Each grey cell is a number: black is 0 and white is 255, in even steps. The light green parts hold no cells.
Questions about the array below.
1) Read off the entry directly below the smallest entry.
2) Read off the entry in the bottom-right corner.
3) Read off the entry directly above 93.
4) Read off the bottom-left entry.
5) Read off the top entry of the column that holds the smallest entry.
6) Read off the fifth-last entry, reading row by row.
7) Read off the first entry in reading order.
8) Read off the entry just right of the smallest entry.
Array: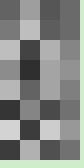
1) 99
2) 113
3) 86
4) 60
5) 158
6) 152
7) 99
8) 164

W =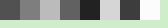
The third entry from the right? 214
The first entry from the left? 81
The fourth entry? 97
